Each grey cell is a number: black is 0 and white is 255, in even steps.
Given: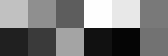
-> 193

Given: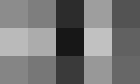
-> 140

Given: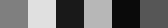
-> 127

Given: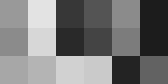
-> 153

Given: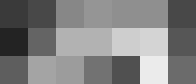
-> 58

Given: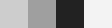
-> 205

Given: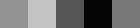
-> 148

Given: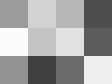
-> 155
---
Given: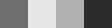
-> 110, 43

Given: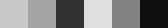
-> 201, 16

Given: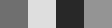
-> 111, 148

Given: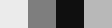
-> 235, 184

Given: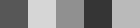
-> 87, 186

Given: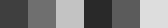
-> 63, 221

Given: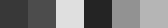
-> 56, 181

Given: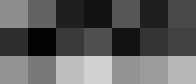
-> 141, 184
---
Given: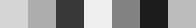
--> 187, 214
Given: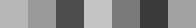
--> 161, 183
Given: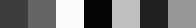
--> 151, 61
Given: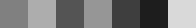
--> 217, 128
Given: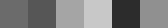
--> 144, 107
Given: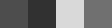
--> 112, 77
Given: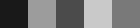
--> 121, 25
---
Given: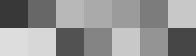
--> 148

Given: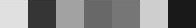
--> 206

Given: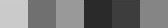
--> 61

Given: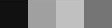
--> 192

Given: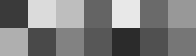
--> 80

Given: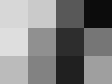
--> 32

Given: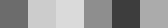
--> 61
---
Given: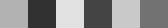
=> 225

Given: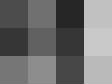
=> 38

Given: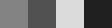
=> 219

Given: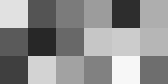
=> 123

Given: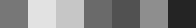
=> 198

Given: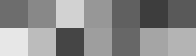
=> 210
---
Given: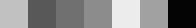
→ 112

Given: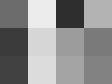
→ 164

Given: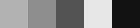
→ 83

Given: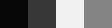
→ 241

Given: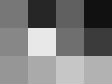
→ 198

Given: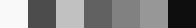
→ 193
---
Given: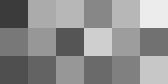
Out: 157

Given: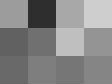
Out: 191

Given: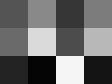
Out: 76

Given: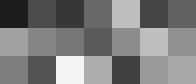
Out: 190

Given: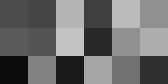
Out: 144

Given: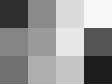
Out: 232

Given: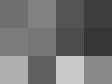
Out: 77
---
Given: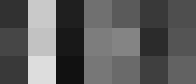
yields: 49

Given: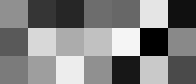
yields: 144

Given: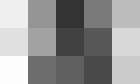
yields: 239

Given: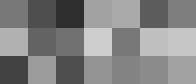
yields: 120

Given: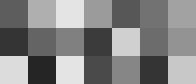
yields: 93

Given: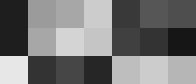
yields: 30
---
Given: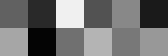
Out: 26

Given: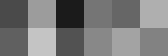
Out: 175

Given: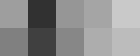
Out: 201

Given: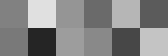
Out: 91

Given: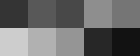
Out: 117

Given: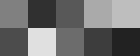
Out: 190

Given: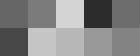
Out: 109

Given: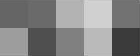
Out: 114

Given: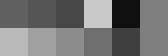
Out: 126
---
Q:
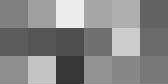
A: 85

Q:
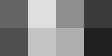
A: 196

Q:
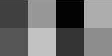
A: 193

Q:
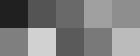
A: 209

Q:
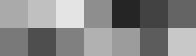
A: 78

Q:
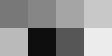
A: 14
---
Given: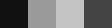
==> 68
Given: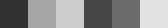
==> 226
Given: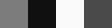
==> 74
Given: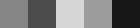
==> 23
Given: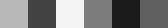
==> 96
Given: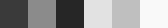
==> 249
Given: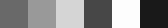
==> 25
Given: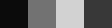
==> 56
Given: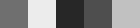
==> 193
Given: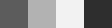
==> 46
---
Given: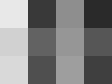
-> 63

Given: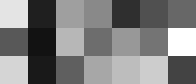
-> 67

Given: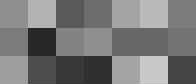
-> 68

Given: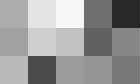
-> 120

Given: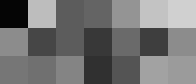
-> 155

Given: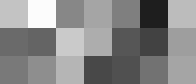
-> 165

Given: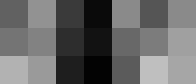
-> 166

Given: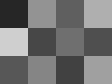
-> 160
